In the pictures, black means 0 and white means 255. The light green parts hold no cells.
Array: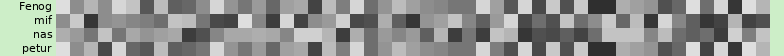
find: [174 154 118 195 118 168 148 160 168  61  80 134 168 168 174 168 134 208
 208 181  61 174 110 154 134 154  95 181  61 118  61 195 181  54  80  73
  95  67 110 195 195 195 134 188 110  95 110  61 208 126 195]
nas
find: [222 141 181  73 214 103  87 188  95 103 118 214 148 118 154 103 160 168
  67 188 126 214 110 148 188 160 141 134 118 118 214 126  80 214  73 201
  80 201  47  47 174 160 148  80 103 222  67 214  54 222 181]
petur
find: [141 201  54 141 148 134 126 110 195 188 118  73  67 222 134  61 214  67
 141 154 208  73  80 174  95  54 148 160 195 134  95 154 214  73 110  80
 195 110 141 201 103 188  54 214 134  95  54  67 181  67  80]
mif

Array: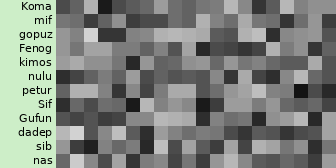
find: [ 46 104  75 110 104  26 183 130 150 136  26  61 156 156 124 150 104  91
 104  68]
Sif
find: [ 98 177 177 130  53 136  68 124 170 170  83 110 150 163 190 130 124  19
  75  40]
petur

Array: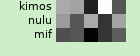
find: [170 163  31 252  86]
kimos
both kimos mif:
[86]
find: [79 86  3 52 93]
mif

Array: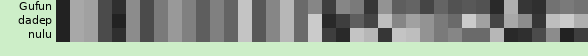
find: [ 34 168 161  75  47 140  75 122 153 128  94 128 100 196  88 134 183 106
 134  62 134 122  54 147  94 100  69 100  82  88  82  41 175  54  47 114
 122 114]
Gufun
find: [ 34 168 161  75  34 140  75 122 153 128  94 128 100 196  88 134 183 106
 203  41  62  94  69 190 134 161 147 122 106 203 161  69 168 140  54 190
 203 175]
dadep

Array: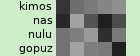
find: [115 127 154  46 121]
nulu
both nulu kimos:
[121]
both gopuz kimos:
[121]
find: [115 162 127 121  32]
gopuz

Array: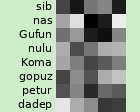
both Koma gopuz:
[69]
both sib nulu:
[118]
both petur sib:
[134]
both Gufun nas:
[28]
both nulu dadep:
[172]
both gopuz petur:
[82]

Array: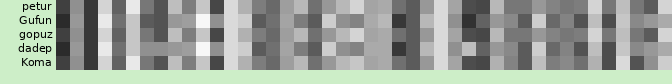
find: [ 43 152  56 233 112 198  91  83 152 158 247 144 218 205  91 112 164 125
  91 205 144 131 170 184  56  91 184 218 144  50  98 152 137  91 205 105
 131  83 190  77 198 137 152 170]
Gufun
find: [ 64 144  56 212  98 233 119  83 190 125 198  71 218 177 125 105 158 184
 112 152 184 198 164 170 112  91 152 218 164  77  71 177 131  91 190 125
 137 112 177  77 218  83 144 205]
Koma

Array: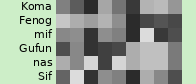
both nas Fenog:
[173]
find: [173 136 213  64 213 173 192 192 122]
nas
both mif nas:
[136]

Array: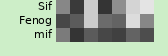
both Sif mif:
[52]
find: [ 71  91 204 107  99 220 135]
Fenog
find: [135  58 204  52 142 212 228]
Sif

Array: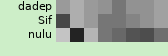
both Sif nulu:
[118]
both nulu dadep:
[118]
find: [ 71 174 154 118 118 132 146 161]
Sif

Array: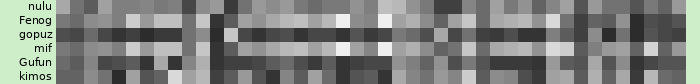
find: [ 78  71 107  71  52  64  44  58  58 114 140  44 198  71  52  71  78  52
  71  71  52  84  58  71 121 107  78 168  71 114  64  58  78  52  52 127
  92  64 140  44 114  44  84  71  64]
gopuz
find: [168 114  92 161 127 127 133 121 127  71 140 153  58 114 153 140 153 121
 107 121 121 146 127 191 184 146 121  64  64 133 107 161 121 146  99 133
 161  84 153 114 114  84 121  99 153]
nulu
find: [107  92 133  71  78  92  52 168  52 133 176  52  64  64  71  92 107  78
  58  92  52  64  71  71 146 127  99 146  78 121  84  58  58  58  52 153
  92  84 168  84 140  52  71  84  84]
Gufun
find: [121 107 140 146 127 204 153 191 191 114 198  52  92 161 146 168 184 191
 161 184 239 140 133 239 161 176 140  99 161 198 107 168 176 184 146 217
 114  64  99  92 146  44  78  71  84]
Fenog

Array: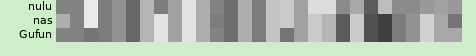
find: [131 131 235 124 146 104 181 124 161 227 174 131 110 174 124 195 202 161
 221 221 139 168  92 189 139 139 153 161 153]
nulu
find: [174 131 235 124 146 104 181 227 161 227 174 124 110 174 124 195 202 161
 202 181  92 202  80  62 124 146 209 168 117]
nas

